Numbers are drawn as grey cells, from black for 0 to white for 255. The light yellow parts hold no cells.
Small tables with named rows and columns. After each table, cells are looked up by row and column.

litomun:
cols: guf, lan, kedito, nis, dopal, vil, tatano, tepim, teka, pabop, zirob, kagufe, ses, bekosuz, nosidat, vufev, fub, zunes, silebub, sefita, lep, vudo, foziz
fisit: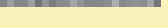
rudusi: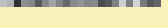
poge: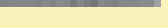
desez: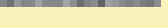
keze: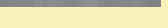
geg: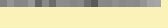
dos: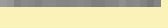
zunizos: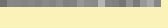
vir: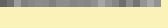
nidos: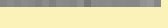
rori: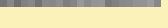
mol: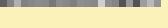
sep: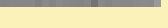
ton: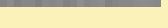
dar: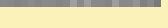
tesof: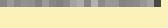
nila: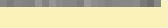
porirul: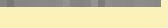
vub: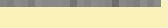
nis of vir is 127
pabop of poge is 135
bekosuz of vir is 144
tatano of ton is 137
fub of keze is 134
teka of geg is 141
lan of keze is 135
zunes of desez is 137
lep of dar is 128
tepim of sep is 132
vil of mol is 140
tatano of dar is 137
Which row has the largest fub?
fisit

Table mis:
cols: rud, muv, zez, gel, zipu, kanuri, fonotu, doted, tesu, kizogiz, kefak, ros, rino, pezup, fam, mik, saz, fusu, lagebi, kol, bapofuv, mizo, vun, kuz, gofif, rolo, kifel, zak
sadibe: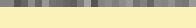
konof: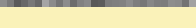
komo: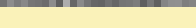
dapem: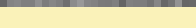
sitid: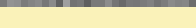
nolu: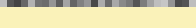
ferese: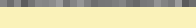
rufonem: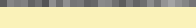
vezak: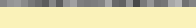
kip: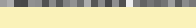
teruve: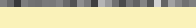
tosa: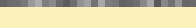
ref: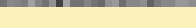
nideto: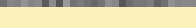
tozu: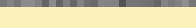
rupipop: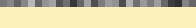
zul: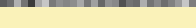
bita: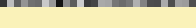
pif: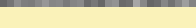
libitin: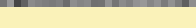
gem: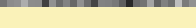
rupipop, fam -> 124
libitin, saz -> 116
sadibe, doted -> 115
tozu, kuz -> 131
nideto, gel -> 148
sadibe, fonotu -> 151
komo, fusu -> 116
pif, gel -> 126
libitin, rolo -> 124
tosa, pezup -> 114
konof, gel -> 104
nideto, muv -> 133
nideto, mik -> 144
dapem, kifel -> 102
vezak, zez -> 154
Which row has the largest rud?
nolu

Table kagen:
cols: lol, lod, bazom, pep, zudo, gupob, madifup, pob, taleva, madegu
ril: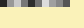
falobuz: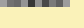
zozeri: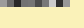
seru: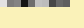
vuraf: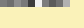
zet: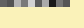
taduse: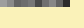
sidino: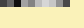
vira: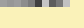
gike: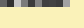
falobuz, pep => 148
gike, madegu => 162
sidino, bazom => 15
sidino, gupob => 189
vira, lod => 151
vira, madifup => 197
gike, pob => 67
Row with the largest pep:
sidino

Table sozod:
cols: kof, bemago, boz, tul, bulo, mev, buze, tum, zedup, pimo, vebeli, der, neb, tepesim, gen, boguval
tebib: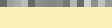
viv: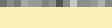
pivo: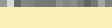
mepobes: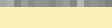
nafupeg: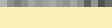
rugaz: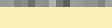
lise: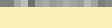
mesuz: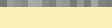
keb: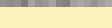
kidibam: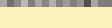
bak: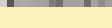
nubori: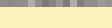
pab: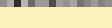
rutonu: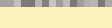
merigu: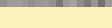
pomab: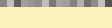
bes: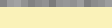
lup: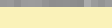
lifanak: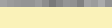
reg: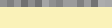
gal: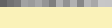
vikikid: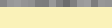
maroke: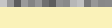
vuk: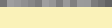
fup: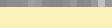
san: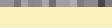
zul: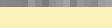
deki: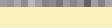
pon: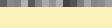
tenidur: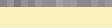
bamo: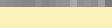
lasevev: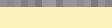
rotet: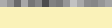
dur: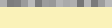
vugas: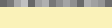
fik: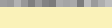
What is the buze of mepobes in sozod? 145
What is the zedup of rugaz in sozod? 120
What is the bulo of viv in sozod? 153
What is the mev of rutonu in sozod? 181
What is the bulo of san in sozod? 136
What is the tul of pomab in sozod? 158
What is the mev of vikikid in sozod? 125
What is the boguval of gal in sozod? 198
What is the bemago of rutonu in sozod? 163
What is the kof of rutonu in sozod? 162

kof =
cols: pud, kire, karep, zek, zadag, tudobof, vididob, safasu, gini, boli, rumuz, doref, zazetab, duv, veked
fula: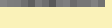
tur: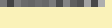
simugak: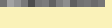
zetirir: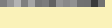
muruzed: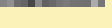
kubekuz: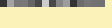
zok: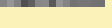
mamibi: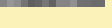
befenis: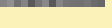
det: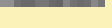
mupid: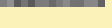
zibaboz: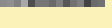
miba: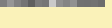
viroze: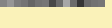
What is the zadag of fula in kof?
95
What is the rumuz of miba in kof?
145
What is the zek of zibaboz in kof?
168
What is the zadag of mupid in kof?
89
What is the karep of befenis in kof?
113
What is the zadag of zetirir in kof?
165
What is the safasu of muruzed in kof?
106
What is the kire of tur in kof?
67
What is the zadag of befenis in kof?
89
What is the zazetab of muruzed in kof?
112

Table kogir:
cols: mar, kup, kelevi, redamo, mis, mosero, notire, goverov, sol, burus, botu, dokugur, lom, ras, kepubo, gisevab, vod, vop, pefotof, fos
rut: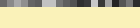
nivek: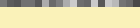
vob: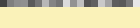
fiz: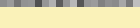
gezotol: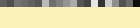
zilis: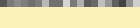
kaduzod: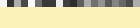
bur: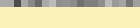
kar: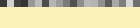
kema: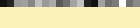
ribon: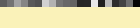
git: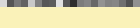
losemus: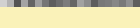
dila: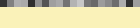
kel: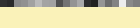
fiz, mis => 149
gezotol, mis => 96
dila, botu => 179
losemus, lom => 140
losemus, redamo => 164
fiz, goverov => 177
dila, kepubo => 156
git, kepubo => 146
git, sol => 225
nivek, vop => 116
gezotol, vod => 141
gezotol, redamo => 106
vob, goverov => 132
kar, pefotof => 215
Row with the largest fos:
vob

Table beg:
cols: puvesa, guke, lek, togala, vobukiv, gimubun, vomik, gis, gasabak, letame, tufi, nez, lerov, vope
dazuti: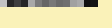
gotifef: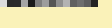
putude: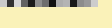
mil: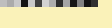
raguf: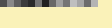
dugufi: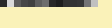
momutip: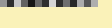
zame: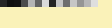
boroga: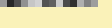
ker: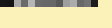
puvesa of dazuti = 195
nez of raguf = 165
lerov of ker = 114
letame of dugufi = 50
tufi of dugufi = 51
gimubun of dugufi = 94
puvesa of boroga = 155
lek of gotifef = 43
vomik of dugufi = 109
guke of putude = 50
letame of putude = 180
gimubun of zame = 98
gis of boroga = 96
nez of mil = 131
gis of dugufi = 40
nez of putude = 140
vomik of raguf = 33
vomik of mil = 210

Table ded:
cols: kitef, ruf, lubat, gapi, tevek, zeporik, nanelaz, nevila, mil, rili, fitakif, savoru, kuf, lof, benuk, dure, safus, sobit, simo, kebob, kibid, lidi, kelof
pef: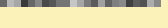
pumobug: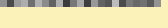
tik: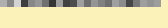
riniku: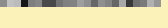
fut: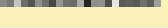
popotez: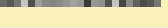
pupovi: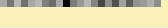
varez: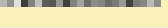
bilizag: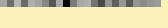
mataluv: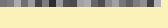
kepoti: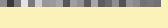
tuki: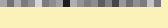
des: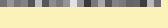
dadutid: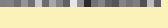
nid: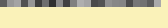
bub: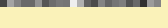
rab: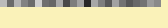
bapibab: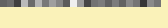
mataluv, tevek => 155
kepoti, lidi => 119
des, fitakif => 226
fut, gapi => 108
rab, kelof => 138
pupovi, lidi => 174
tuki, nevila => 141
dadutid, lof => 114
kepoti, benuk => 93
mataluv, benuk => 78
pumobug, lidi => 90
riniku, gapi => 21
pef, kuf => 123
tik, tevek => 136
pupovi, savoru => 152
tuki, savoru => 147
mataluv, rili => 82
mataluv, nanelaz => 124
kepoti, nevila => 154
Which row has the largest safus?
fut

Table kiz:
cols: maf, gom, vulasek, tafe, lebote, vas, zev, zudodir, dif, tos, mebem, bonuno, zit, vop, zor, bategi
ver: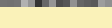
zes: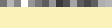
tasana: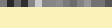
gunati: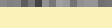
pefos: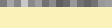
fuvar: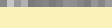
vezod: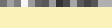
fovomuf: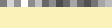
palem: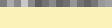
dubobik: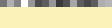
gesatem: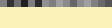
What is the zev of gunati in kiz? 146
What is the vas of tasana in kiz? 205
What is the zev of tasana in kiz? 132
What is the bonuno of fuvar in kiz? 134
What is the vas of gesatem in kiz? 43
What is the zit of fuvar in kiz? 125
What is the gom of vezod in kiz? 160
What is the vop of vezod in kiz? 85
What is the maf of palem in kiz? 124
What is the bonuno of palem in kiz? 115
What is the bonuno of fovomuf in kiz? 106
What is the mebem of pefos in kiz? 152
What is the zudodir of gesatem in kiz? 126
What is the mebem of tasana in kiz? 107
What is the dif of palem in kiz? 100
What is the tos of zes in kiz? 81
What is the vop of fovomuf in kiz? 116
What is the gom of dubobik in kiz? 176
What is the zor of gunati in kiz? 112
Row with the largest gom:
fovomuf

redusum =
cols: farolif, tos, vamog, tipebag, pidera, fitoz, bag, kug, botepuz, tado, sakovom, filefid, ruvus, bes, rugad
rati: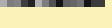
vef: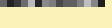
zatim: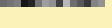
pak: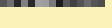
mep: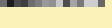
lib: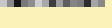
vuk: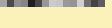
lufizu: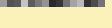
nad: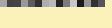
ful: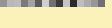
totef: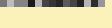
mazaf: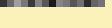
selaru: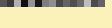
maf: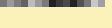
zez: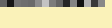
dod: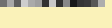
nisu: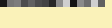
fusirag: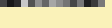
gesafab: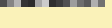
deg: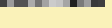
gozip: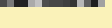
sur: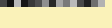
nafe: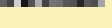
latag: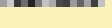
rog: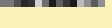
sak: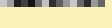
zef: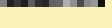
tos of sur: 18
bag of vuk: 151
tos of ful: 184
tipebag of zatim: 21
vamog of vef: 59
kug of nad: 186
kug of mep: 144
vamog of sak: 33
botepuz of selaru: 72
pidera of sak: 20
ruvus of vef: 190
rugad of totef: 151
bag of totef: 68
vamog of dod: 94
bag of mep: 153
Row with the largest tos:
latag

